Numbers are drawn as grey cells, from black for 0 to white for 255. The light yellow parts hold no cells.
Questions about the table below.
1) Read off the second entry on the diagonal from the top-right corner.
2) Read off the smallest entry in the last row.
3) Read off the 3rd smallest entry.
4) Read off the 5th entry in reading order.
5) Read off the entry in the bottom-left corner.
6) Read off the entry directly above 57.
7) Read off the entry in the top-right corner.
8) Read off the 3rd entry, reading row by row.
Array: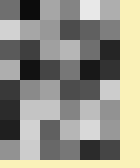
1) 96
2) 43
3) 24
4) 232
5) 146
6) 174
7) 174
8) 166

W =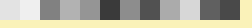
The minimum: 58
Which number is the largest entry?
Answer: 239

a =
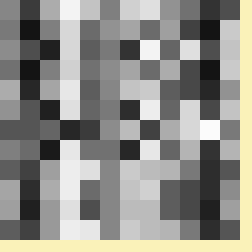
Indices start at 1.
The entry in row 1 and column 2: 59
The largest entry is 251
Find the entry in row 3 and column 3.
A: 32
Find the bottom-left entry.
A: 93
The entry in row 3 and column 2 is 78
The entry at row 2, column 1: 121
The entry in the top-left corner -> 134
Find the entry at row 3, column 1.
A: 140
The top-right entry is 78
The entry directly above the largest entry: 72
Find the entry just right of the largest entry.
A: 121
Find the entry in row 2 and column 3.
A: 127
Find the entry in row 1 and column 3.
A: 172
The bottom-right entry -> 85

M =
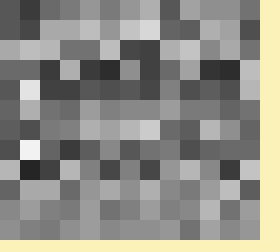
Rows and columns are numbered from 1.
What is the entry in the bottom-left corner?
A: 143
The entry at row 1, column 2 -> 59
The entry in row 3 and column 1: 169
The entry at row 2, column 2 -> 71
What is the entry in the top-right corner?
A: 114
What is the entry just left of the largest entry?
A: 79
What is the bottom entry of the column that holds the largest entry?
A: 128
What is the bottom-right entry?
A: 150
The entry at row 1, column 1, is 87
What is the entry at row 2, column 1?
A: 87
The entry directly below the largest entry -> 37
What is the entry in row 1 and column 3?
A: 106
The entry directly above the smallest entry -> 242
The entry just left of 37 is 182
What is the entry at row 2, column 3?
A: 169
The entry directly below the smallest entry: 169
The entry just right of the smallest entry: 65

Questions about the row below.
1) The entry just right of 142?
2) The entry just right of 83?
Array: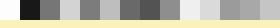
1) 239
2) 142

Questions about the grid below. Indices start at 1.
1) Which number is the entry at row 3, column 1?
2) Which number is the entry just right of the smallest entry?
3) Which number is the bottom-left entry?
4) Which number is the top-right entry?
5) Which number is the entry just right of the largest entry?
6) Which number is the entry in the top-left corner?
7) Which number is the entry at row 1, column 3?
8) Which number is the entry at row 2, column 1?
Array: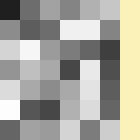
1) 212
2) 109
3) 101
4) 198
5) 86
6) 31
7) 162
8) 140

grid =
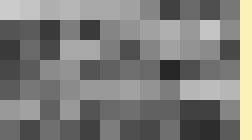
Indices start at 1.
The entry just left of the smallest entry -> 105
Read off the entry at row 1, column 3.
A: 175
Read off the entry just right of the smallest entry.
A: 78
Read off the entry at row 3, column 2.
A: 105
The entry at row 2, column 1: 84
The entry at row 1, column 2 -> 195
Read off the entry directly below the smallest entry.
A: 125
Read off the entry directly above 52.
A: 65
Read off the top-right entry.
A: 119
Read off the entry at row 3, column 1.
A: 58
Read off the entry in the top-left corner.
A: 203
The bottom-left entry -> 105
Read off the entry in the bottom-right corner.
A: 91
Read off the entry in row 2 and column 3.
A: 58
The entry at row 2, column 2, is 91
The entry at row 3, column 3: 72

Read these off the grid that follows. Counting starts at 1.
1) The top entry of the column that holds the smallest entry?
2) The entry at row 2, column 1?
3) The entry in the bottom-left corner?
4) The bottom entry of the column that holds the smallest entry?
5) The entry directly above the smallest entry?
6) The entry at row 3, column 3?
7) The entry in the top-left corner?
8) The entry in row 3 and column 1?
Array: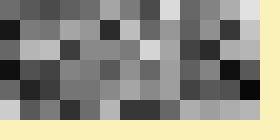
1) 225
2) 23
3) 204
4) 181
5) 89
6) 189
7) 109
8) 103

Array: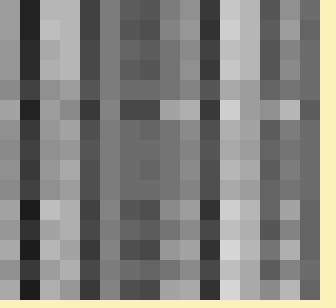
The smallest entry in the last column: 92
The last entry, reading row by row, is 100
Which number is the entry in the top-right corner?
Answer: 108
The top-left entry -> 157
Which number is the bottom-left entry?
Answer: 169
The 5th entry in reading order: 65
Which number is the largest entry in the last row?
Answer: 214
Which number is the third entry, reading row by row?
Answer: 182
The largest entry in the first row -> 198
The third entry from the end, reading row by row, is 138
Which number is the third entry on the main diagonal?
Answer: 169
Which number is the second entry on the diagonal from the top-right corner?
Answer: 157
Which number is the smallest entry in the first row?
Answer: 34
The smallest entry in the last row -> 28
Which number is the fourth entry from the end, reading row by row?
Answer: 169
